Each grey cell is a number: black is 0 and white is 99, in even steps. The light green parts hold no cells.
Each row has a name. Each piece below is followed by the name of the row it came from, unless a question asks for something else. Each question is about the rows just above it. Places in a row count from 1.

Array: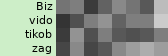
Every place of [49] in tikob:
4 8
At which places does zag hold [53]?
2 5
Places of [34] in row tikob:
5 7
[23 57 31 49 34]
tikob
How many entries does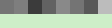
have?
8
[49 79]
vido

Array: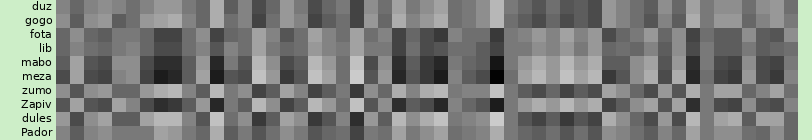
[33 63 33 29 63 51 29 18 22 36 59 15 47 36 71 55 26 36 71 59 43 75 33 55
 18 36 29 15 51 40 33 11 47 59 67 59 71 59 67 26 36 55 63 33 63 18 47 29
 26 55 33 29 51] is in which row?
Zapiv
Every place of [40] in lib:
1 4 7 17 40 42 52
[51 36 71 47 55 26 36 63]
zumo

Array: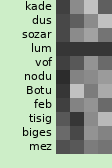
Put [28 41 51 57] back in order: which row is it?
biges
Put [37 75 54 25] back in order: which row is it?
kade
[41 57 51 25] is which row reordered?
feb
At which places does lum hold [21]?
1 2 3 4
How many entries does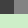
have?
2

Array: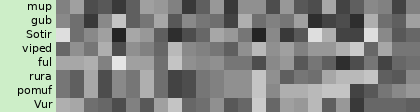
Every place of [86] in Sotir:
1 19 23
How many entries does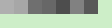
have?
7

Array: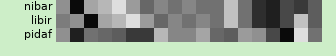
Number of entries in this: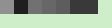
7
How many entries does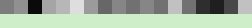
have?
18
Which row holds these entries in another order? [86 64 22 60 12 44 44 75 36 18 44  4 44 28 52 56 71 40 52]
nibar
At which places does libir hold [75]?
13 18
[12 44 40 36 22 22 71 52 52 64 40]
pidaf
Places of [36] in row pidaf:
5 13
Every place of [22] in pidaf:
6 7

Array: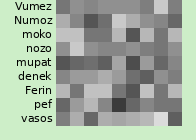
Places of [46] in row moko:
3 4 8
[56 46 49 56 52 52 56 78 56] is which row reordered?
nozo
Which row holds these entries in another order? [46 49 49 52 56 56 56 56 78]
Vumez
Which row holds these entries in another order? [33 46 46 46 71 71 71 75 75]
moko
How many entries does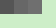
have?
3
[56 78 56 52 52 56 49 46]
nozo
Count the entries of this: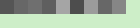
9

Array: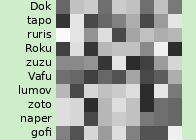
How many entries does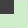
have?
1
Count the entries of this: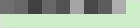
9
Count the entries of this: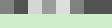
8
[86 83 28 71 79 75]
naper
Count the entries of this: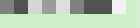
9
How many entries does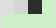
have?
3
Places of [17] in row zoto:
3 7

